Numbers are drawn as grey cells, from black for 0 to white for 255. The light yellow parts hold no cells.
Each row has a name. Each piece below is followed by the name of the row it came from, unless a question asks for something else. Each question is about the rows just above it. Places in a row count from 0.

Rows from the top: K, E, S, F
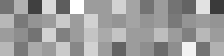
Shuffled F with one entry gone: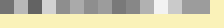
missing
[107]
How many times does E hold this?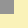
5
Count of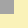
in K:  1
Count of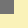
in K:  3

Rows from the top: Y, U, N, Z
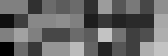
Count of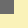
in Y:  2
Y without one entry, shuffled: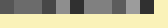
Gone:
[121]
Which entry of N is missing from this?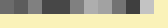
[79]
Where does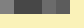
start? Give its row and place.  N, 2

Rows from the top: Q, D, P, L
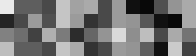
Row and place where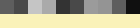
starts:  L, 2
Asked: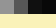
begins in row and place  D, 9
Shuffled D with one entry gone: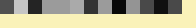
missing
[87]
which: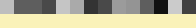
L
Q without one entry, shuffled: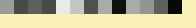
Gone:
[162]

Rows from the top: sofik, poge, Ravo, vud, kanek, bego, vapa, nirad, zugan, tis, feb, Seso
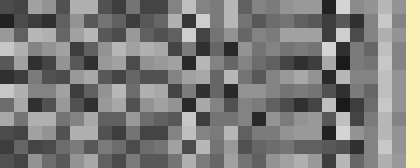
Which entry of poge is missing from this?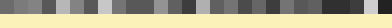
[54]
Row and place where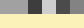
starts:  Ravo, 21
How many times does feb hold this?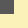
2
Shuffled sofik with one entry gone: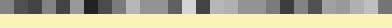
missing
[139]
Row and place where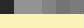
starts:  vapa, 16

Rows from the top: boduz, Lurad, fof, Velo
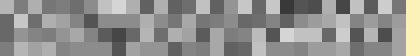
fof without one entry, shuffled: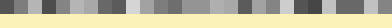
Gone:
[187]
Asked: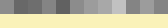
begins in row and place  Lurad, 16
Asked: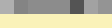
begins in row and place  Velo, 3
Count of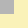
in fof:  2
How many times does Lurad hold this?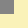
4
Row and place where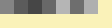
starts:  fof, 6

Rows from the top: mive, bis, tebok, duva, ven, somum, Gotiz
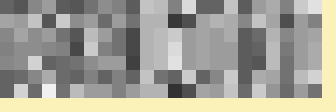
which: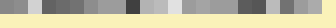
ven
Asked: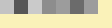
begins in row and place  bis, 2
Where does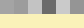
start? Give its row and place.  Gotiz, 14
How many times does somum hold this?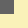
6
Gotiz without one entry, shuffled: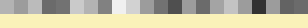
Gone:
[149]
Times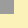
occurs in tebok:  5
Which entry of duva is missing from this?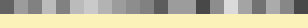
[121]

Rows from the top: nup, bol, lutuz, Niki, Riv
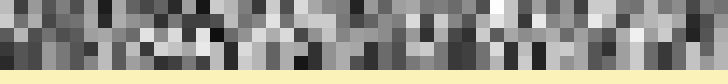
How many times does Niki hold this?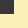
5
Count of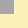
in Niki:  4
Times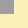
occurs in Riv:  2
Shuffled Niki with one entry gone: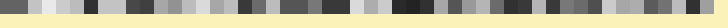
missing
[211]
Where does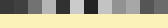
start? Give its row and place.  Riv, 32
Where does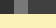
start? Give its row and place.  bol, 11

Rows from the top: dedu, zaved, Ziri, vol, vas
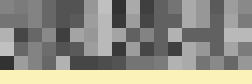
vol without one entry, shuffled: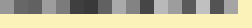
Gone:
[109]
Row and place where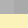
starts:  vas, 12
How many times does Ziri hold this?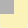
2
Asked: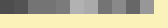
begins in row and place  vas, 7

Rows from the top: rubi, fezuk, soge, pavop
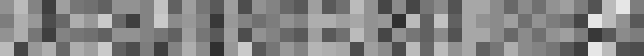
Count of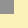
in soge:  7
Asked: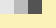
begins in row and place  pavop, 42
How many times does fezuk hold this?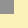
5
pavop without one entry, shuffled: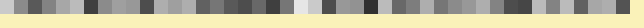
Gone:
[181]

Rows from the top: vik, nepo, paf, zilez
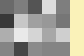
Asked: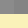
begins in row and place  zilez, 2
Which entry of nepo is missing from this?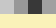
[118]
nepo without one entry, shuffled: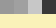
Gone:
[118]
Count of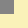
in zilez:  3
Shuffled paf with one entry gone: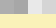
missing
[207]

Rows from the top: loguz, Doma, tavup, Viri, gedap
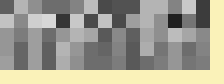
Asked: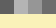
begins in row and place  Viri, 3
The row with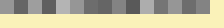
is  Viri
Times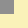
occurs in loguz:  1
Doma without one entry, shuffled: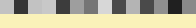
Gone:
[207]
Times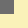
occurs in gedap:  3

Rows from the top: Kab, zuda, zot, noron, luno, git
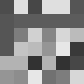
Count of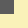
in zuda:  5
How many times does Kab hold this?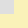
3
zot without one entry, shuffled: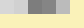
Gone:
[85]
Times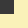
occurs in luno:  0
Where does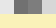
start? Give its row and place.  git, 2
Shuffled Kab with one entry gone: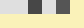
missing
[77]
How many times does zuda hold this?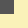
1

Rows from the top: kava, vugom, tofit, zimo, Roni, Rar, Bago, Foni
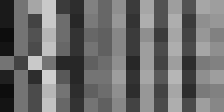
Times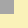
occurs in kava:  3
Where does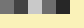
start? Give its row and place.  vugom, 1

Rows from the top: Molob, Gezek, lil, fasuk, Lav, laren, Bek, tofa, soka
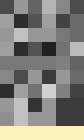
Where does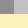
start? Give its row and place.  soka, 0
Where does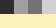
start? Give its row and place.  Bek, 0
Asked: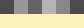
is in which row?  Molob
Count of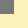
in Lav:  4
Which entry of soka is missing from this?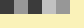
[143]
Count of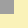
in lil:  0

